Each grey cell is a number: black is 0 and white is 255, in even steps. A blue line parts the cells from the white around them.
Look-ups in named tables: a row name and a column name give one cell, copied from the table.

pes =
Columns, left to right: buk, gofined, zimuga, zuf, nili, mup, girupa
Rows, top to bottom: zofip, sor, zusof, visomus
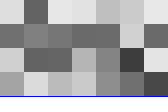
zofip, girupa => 232
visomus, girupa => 72
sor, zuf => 106
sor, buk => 112
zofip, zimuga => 231
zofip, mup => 203
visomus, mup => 112
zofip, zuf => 226
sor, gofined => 128
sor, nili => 107
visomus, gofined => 219
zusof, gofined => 99
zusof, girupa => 228
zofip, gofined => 99
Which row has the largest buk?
zofip

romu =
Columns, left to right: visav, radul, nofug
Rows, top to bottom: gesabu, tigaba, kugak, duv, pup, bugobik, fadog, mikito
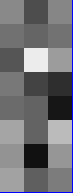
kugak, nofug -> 156
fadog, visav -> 147
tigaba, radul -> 101
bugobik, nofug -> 187
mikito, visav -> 162
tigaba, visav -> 113
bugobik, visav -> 165
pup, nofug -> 22
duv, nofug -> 46
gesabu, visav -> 137
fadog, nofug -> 150
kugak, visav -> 85
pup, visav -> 107
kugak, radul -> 236
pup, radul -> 99
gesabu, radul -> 77
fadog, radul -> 17
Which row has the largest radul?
kugak

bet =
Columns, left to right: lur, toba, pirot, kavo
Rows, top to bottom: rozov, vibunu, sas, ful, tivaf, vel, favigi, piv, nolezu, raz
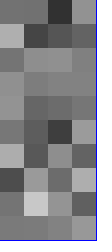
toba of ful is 125
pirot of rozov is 49
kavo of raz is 152
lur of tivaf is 147
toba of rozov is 113
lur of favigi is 173
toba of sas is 142
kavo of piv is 174
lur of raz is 122
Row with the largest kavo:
piv

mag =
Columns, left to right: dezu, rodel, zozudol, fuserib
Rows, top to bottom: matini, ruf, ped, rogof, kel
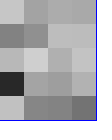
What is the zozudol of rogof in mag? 158
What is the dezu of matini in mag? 198
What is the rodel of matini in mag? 163
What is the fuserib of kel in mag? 115
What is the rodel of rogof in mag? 164
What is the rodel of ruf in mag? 144

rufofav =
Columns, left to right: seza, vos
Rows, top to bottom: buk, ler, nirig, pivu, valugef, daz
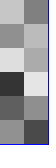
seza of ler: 144
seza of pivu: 52
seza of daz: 145
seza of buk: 198
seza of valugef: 95
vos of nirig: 171
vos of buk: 128
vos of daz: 74
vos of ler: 187
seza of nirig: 222
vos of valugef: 143
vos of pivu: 229

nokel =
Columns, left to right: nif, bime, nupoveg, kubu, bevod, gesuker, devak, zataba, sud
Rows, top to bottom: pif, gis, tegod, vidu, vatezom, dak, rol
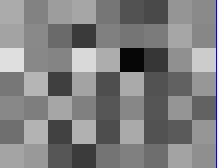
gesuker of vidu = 170
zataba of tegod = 144
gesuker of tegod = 6
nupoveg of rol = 86
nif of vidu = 119
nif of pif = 171
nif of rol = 164
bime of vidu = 181
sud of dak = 150
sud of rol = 143
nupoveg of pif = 157
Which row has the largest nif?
tegod

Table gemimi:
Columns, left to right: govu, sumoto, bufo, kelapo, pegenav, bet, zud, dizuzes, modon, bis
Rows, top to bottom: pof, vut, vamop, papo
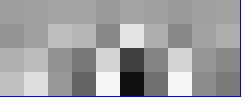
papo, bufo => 151
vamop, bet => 65
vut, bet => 228
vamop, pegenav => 211
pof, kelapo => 163
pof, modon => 160
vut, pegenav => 136
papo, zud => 113
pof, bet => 163
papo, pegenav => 245
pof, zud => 159
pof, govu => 157
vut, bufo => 189
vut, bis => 174
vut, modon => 161
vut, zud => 173
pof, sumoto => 159
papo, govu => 191
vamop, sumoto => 188

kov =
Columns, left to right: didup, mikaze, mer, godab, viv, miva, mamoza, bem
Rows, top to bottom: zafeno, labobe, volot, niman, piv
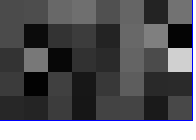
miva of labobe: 104
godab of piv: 22
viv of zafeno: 80
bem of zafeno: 114
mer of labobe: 51
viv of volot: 42
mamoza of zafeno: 35
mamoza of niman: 41
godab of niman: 23
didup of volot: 51
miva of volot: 100
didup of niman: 59
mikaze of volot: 120
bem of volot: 208
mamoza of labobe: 127
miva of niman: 93
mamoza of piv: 26
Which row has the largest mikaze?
volot

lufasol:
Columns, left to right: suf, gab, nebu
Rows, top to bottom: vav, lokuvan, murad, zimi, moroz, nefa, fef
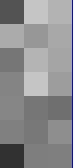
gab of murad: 180
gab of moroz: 118
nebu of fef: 127
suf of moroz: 134
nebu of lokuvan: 168
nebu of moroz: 111
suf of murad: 118
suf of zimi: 132
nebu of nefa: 142
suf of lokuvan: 171
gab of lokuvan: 151
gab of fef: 126
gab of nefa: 120
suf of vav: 83
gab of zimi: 197
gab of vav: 197
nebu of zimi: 157
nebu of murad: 165
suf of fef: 49
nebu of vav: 179
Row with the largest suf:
lokuvan

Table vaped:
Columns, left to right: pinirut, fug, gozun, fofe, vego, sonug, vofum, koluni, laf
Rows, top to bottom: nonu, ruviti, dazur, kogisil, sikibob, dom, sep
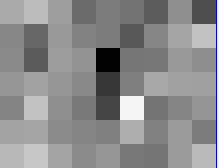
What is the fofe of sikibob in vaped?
121
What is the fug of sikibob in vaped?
194
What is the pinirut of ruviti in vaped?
135
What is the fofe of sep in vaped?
139
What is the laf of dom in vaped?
124
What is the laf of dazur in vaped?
142
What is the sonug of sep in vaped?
120
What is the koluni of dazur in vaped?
153
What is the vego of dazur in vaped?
2
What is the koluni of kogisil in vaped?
161
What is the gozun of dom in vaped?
139

